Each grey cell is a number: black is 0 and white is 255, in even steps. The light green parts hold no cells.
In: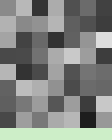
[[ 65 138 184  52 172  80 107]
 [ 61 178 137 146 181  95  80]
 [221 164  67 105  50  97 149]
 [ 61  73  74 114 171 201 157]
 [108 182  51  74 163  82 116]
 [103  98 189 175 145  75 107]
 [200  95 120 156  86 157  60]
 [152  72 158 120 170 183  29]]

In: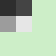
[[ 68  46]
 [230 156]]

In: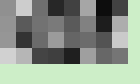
[[ 66 144 205 111  39  65 166  13]
 [173 148  90 114 122  90 129  29]
 [202 150  51 107 155 101 108  83]
 [117 209 182  68  63  31 159 103]]

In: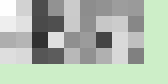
[[154 254 210  77 146 203 141 146 157]
 [135 238 225  74  79 202 143 199 204]
 [192 174 181  48 223 143 155  68 217]
 [128 222 217  86  92 184 145 176 216]]

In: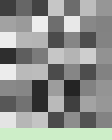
[[150  62 102  67 198 108 189]
 [130 162 154 237 110 232 136]
 [131 236 182 180  75 134  77]
 [146  46  94 123 198 180 206]
 [130 236 186 188  75 134  77]
 [148 137 134  42 157  36 130]
 [151  87 114  42 186  63 163]
 [131 228 182 196  75 141  82]]

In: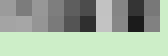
[[120 155 124 151 126  94  76 194 133  52]
 [129 164 166 149 122  84  47 195 135  27]]

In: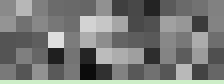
[[129 138 183 127 107 105 102 145  63  72  35  90 106 114]
 [131 148 113 136 119 110 211 198 166  73  80 161 151  59]
 [110  84  86  94 222 124 174 141 100  93  89 136 120 172]
 [ 79  84 127 102  31 116  36 188 173 159  45 132  92 156]
 [102 121  85 146  89 120  11  48 130  88 113  86 185  67]]
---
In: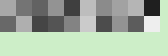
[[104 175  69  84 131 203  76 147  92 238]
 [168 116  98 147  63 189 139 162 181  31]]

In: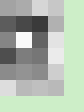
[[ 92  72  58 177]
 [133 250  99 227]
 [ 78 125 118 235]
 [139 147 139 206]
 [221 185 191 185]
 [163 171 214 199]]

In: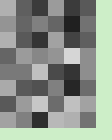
[[162 128  46 184 176 114]
 [176  89  52 162  67  95]
 [176  95  59 155  59  89]
 [170  89  81 128  38 108]
 [148 101 128 101  32 114]
 [101 155 135 148 214 142]
 [121 121 192  74  52 142]
 [ 89 155 199 108 192 162]]

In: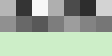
[[144 104  88 125 157 131 118]
 [182  52 247 175  75  45 211]]

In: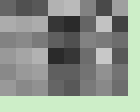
[[101  80  88 178 186 130  73 159]
 [130 137 122  95  80 130 122 109]
 [153 137 145 101  88 122 137 109]
 [137 153 159  95  95 115 145 115]
 [172 165 172  54  42 101 194  66]
 [153 165 178  42  54 109 200  88]]

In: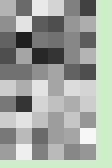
[[ 78 165  39  52 135 180]
 [143 227  92  78 150 173]
 [120 186 106 157 165 247]
 [ 98  31 120 113 135  92]
 [157 239 128 186 135 150]
 [113 113 143 165  98  78]
 [205 227 192 157 198 150]
 [120  52 212 192 173 205]
 [205 173 227 165 220 212]
 [180 106 233 212 128  65]]
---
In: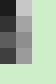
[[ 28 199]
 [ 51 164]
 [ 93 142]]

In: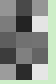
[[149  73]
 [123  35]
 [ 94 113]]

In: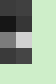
[[ 61  65]
 [ 22  53]
 [123 209]]

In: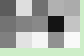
[[ 91 222]
 [115 130]
 [128 225]]

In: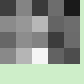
[[ 63 133]
 [138 152]
 [102 140]]

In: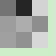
[[116  37]
 [157 173]
 [159 145]]

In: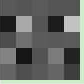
[[ 89  85]
 [ 26 168]
 [ 77 111]]

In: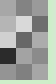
[[167 131]
 [181 216]
 [207 102]]
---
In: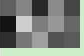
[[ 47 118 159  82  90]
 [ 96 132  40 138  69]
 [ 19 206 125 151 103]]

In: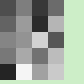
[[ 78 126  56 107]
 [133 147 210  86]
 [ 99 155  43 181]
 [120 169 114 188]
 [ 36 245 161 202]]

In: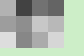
[[178  66 114 100]
 [221 135 171 214]
 [157 142 199 184]]

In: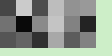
[[114   9 138 196 130  35]
 [ 85 100  48 168  92 130]
 [ 70 203  77 189 146 153]]

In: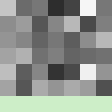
[[163  86 170 148 170 156  80]
 [190  93 134  51  74 240 148]
 [197 107 119  45  67 246 119]
 [148 134 100 119  93 141 184]
 [141 156  86 134 184  74 127]
 [163 177 113 127 100 107 113]]

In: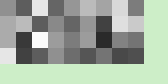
[[171  57 251 156 124 156  42 130 116]
 [230  65  93 144 109  85 116  73  79]
 [144  93 230 101 150 187 164 217 124]
 [171 187  93 137 101 150  65 223 202]]

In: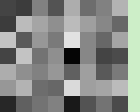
[[ 68  60 129  83 173 109 129 179]
 [195  89 151 122 226 135 103 165]
 [ 39  96 115 129  25  83 115  75]
 [173 143 129 151  96 159  89 122]
 [151 179 109 103 218 159 165 187]
 [ 60 187 165 143 187 159 135 103]
 [ 68 195 115 143   5 135  68  75]]

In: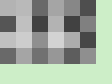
[[105 165 113 151  93 143]
 [179 185 105 165 135  78]
 [ 85 192  65 179  65 128]
 [192 205 143 211 173  71]]
